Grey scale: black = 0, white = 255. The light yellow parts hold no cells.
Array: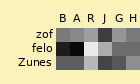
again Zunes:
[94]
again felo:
[108]
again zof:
[122]
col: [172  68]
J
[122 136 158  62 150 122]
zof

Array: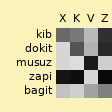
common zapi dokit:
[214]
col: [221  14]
K
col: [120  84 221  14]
K

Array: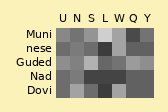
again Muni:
[115]
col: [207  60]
L
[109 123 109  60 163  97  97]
nese
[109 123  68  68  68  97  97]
Nad

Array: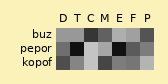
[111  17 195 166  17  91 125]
pepor
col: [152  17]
T
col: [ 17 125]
E
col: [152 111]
D
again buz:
[152]
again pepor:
[17]
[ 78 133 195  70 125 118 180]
kopof

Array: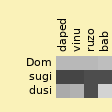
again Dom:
[184]
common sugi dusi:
[77]
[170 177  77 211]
dusi
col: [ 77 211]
bab

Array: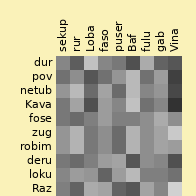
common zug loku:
[149]
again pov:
[113]
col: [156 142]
faso

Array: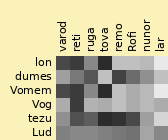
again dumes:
[192]
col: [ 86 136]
ruga
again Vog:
[172]
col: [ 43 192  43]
tova
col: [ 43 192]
tova
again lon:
[192]
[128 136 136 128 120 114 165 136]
Lud

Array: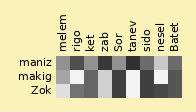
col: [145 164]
melem
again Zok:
[64]
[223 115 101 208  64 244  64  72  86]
Zok
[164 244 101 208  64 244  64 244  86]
makig

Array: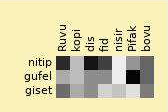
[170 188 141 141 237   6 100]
gufel
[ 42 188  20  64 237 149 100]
nitip

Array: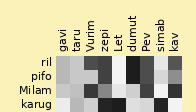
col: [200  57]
Vurim
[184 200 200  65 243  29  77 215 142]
pifo

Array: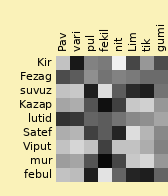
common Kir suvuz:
[194]
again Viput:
[194]
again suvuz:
[30]
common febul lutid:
[100]

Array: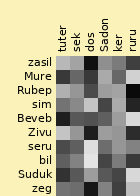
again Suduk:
[88]
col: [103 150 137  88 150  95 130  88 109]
sek
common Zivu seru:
[150]

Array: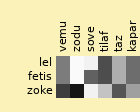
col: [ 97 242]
sove
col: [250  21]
zodu
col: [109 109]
kapar

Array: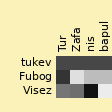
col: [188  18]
nis
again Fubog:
[188]
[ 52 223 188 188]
Fubog
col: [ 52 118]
Tur
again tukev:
[71]

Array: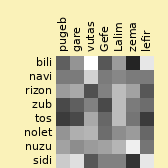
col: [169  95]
gare
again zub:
[73]
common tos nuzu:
[117]
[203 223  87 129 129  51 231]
sidi
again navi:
[123]
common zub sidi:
[129]
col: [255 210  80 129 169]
vutas

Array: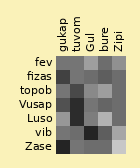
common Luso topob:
[109]
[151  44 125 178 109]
Luso

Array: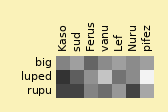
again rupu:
[67]
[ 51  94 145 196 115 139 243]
luped
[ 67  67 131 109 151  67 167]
rupu
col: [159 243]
pifez
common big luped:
[139]

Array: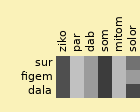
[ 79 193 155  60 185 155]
figem
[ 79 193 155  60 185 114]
sur

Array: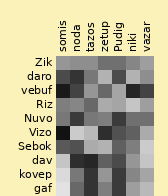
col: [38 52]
tazos
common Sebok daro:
[178]
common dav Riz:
[197]
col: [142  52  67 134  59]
noda
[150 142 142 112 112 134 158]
Zik
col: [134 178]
niki

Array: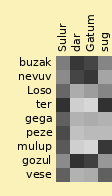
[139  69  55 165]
nevuv
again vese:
[96]
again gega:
[178]

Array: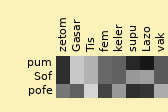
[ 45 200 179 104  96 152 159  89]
Sof
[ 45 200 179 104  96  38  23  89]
pum

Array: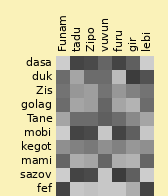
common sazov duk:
[60]
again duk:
[108]
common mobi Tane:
[95]
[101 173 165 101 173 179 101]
mami
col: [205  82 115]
lebi
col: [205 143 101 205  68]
Funam

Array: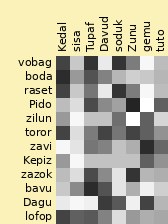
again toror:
[67]
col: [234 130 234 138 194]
Davud
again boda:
[182]
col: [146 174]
tuto
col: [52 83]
Tupaf
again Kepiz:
[194]

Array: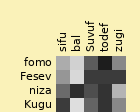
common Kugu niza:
[51]
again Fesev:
[59]
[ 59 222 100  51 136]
Kugu
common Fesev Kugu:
[59]

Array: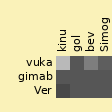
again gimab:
[86]
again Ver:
[86]
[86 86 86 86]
gimab

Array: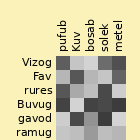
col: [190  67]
bosab
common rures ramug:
[190]
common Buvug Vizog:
[211]

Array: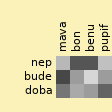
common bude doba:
[156]
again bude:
[156]
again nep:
[85]

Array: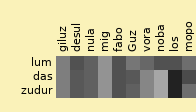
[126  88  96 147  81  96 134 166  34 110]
zudur
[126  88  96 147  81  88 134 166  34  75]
das
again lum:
[81]
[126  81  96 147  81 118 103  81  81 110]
lum

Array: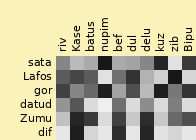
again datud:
[219]
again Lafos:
[92]
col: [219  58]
batus

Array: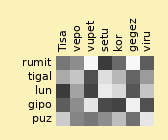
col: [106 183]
kor
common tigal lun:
[197]
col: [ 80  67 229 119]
vupet
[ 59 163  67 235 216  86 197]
lun
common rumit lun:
[59]

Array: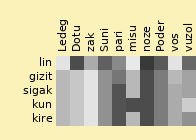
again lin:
[227]
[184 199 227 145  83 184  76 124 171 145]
kire
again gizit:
[184]
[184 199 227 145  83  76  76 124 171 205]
kun
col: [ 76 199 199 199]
Dotu

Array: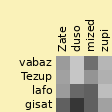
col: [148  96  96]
mized
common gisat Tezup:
[161]
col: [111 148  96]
mized
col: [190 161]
zupi
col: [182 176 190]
zupi
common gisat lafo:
[96]

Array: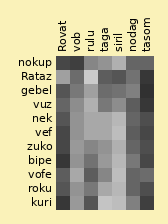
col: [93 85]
Rovat
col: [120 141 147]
vob
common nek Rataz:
[85]

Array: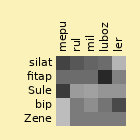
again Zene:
[123]
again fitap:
[108]
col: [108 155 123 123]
rul
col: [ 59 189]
mepu
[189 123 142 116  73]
bip

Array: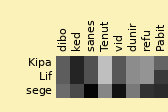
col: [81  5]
sanes
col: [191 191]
Tenut

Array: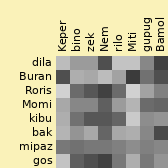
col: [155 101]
rilo
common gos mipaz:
[120]
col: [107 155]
rilo
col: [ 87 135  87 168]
zek

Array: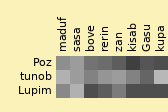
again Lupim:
[78]
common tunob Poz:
[156]

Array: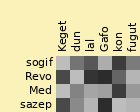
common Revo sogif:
[189]
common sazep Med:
[189]

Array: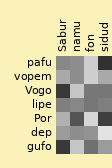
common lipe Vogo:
[119]
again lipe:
[127]
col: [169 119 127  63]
sidud
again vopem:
[169]
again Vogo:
[119]

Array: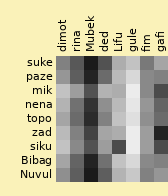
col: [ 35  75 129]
gafi
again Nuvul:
[94]
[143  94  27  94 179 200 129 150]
Nuvul
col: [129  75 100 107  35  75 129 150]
gafi
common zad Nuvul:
[129]
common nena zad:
[186]
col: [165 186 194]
dimot

